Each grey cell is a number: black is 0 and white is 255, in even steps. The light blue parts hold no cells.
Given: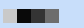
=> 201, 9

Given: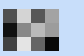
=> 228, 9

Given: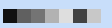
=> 222, 17

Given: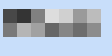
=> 221, 52

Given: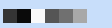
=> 249, 10

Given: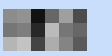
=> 195, 18
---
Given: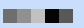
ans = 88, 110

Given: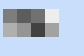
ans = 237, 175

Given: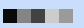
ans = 154, 9

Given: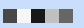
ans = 102, 72

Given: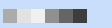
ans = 61, 171

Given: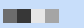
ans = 165, 109

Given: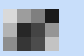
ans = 26, 141

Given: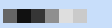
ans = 202, 101

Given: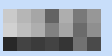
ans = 151, 40

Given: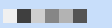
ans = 84, 240
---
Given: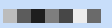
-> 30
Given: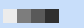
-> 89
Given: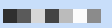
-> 215
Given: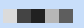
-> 33
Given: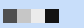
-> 235
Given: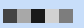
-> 25
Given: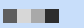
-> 169
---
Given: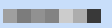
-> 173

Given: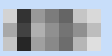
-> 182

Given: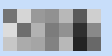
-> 35

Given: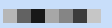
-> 60

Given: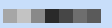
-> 110

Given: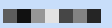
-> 130

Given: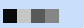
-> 89

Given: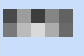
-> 172

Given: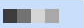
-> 213

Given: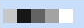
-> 163
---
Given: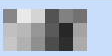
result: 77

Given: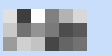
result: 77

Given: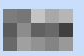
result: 97

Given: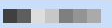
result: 127

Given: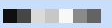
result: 99

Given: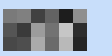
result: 45

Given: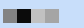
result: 165
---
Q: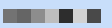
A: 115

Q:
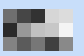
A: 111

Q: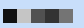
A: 17

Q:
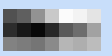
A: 81

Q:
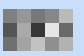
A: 128

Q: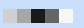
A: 208

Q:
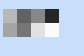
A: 184

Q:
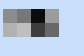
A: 140
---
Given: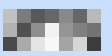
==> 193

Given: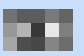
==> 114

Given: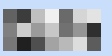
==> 98

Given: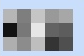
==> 182

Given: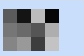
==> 91

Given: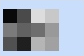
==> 9

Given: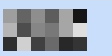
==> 158

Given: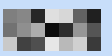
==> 127
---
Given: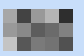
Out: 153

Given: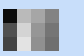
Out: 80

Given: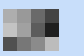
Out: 195

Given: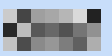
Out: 41

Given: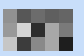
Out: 153

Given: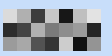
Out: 45

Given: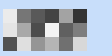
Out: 229

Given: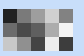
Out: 108

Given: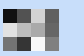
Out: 226

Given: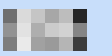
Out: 146
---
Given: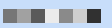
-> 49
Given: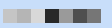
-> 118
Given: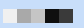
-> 58
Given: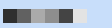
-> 227
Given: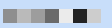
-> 205
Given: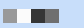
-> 111
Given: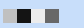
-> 104
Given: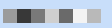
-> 185
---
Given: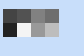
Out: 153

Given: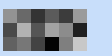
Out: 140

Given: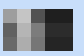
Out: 44

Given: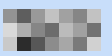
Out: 161

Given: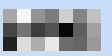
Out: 94

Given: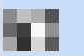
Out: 247

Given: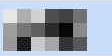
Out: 7
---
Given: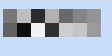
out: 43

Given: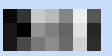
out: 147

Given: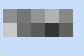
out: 148

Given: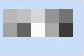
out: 214

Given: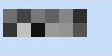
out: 119

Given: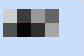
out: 152

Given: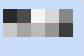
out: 245

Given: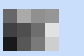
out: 110

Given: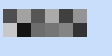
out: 86
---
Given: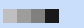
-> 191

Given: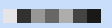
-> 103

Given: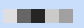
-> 102

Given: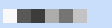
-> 60

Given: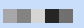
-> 131

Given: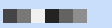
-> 240

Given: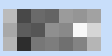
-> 125

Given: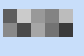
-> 74

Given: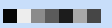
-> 91
